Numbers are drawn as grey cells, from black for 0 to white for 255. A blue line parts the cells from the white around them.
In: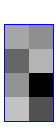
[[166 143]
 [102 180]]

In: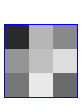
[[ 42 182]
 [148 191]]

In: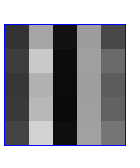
[[ 51 165]
 [ 61 202]]

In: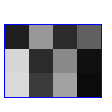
[[ 31 152]
 [214  43]]

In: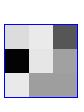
[[220 234]
 [  3 230]]

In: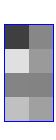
[[ 63 135]
 [224 154]]

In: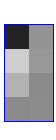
[[ 35 148]
 [206 152]]
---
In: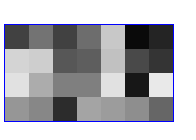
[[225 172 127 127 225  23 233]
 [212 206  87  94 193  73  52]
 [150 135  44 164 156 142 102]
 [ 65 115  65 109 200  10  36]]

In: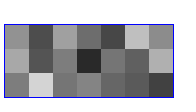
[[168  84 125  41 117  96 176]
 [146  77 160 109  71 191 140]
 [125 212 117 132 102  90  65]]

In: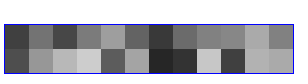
[[ 78 151 184 205  92 164  38  51 199  64 178 170]
 [ 64 115  71 123 158  99  57 107 129 135 170 129]]

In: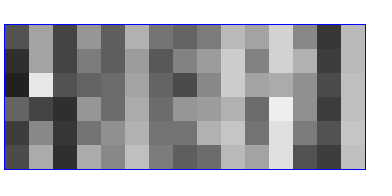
[[100  68  47 150 108 171 108 150 156 177 108 238 144  61 191]
 [ 82 163  68 150  94 177 116 100 124 185 163 210 136  55 185]
 [ 75 171  47 171 136 191 124  94 108 185 163 224  82  61 191]
 [ 61 136  55 116 144 177 116 116 177 197 116 224 124  82 197]
 [ 47 163  68 124  94 156  88 130 156 204 130 210 177  61 185]
 [ 33 231  82 100 108 163 100  75 136 204 163 171 144  75 191]]

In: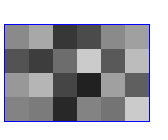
[[152 181  69  33 160  95]
 [138 168  55  75 138 160]
 [131 123  40 131 116 203]
 [ 83  61 109 203  89 188]]

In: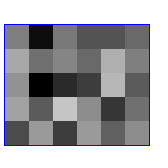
[[168 112 133 105 175 127]
 [162  91 197 140  54 112]
 [146   0  42  61 183  91]
 [127  13 120  83  83 105]
 [ 75 154  61 154  97 140]]

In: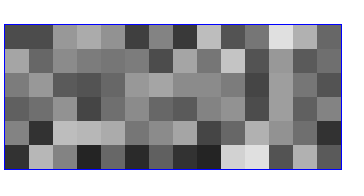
[[165 103 139 124 118 124  76 165 118 196  83 152  90 111]
 [131  50 189 183 171 118 139 165  69 103 177 146 111  50]
 [124 152  90  83 103 152 165 139 139 124  69 158 118  83]
 [ 96 111 146  69 111 139 103  90 131 146  76 158  96 131]
 [ 76  76 152 171 146  63 131  57 189  83 118 224 177 103]
 [ 50 183 131  36 103  42  96  50  36 210 224  83 177  90]]
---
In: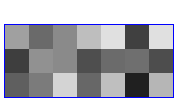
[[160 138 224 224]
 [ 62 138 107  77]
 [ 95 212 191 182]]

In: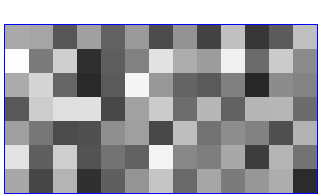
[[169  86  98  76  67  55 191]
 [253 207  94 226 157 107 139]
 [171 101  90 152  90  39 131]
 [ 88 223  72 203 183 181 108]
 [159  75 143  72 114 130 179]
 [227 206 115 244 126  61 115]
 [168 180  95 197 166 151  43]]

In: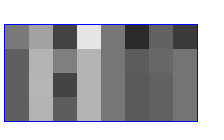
[[121  67 119  97]
 [ 95 127 118 104]
 [ 95  68 118  97]
 [ 95  93 118  97]]

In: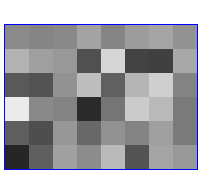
[[138 137 133 165]
 [178 152 213  64]
 [ 89 146  96 207]
 [235 131 117 185]
 [ 94 151 145 159]
 [ 38 160 185 164]]

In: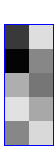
[[ 57]
 [  4]
 [174]
 [225]
 [135]]

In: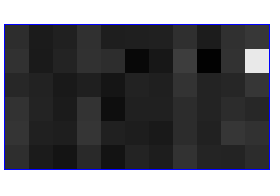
[[ 45  32  30  32  28  55]
 [ 49  35  45  23   2 233]
 [ 39  25  21  31  35  54]
 [ 50  27  14  32  35  39]
 [ 52  30  32  25  33  49]
 [ 46  20  19  29  36  44]]

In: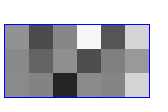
[[146 135  85]
 [137 143 128]
 [138  36 133]]
